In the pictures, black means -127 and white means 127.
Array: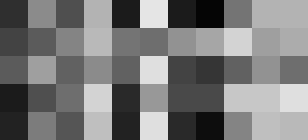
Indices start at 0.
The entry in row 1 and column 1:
-36
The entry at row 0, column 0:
-80
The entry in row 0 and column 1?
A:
11
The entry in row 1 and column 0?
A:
-60
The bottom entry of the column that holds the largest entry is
95
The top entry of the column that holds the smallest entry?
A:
-122
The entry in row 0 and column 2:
-48
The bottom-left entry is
-93
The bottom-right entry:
57
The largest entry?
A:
101
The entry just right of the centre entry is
-60
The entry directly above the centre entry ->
-17
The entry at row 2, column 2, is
-30
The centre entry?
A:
95
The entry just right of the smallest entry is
-11
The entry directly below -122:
38

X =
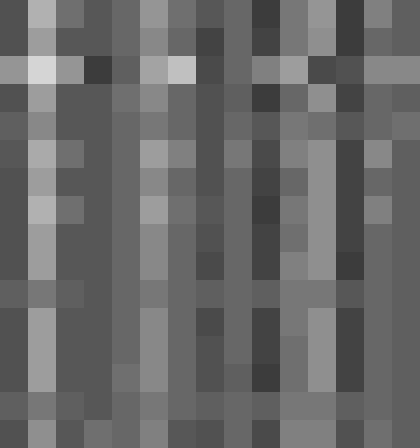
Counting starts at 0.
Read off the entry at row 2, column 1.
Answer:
85
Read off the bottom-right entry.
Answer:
-32
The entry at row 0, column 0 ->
-46
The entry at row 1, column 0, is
-46
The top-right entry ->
-32
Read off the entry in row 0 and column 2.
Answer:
-16
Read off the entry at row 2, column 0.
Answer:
21
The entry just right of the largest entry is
21
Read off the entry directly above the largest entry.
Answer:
29
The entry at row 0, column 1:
49
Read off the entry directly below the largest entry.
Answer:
29

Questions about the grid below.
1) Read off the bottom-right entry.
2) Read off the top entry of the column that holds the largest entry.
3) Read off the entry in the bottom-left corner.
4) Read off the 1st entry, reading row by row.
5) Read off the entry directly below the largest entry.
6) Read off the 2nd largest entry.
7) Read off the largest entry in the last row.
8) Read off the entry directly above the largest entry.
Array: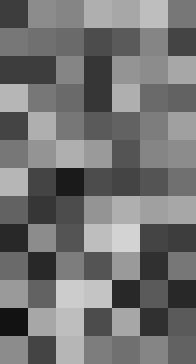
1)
-29
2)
39
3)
12
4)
-66
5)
26
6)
76
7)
54
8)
47

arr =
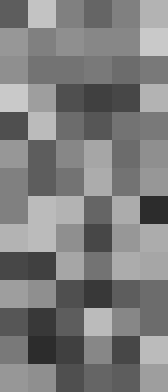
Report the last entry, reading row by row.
30
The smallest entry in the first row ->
-34
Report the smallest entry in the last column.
-83
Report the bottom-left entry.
23
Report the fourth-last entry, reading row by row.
-48
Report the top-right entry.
51
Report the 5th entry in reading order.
0
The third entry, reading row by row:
0
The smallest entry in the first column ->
-56
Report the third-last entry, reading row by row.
-26

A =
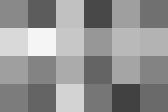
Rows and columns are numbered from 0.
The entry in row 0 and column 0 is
9
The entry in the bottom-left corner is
-3
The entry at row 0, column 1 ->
-35
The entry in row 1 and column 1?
117
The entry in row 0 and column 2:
65
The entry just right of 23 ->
57
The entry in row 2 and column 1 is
3
